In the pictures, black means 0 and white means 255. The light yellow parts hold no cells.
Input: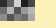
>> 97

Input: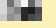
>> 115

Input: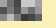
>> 110

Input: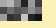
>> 182

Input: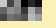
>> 70

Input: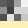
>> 79

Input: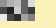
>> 175

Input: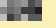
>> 121

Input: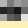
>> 123

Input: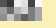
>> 56
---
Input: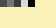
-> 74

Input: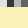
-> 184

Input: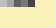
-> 120

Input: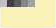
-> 134

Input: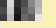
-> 48

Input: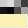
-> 61

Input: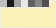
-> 96

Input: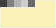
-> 129

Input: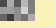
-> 88

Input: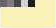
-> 101
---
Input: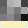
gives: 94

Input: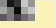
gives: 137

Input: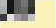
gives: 182

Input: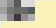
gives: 175

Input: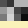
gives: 80

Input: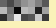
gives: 101

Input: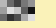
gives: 184

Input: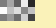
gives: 124

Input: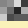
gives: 133

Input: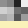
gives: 143
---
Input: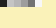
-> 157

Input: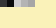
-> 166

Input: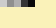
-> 143

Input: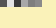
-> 126

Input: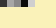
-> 136

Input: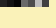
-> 34

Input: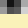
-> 79

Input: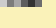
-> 109
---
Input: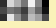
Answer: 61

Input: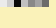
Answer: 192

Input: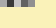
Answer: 198

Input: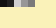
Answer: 208

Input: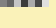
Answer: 59

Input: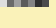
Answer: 91
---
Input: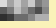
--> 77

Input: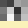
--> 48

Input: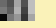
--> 66

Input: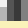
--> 57

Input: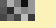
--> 135

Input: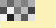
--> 189

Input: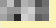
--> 123
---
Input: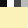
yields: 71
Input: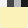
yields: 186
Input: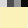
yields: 150
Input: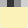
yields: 141
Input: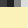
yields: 130
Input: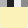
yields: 237
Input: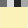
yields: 39
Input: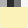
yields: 118
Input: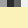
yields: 99
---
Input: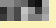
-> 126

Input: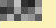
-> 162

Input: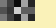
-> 25

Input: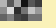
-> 59

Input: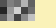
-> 66

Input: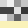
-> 181
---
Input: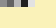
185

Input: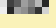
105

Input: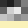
181

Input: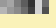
64

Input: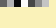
70

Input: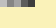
163
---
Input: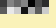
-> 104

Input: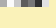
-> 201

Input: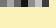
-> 101

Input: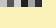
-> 210

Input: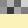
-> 100

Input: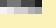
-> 119

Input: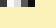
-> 223

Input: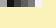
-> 63

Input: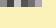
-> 200
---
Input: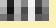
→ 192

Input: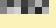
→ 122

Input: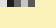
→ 224

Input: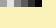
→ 162

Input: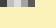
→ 65

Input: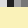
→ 221

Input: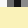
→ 248
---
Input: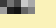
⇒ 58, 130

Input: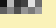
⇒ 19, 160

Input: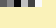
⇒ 94, 249

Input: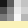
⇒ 22, 183

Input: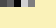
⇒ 74, 126

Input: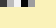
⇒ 58, 158

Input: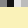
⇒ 134, 188

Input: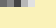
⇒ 107, 225

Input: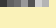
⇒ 55, 180

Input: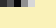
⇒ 47, 215
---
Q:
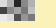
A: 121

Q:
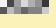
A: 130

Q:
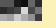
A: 72

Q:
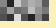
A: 147

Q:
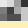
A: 168

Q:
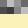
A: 133
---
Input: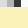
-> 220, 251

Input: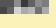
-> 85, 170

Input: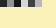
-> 38, 185

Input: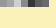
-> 151, 106

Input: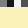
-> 126, 81

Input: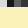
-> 218, 54

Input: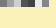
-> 122, 134

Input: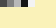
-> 73, 243
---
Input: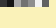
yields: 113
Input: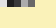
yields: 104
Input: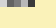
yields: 124
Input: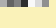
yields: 143
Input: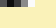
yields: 85
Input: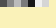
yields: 136
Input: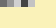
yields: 152
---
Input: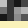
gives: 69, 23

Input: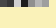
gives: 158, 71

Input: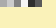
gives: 90, 171

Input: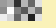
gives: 225, 237

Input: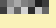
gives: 59, 59

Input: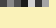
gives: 164, 68
